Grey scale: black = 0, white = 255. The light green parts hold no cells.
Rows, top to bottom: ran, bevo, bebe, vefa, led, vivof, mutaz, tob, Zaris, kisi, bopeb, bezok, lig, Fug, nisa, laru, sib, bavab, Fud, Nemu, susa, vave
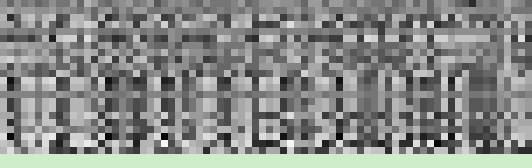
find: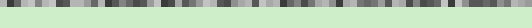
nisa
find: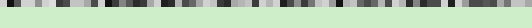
bezok
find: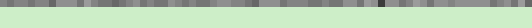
led
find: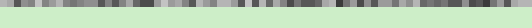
Fud

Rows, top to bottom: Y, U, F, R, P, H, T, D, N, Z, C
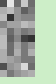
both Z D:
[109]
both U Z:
[148]
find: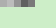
U
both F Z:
[148]
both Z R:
[162]

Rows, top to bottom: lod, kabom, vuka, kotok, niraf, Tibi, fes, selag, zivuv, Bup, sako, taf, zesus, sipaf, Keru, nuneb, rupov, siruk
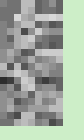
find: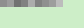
zivuv
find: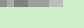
nuneb

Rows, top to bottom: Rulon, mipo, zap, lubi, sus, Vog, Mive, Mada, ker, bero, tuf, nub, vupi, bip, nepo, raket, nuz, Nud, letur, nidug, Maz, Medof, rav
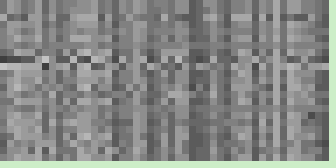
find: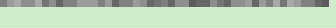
nub
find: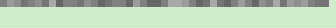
bip
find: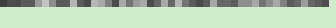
ker
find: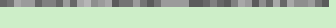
Mada
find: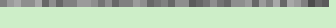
nuz
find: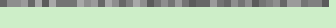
Medof
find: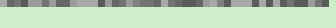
zap

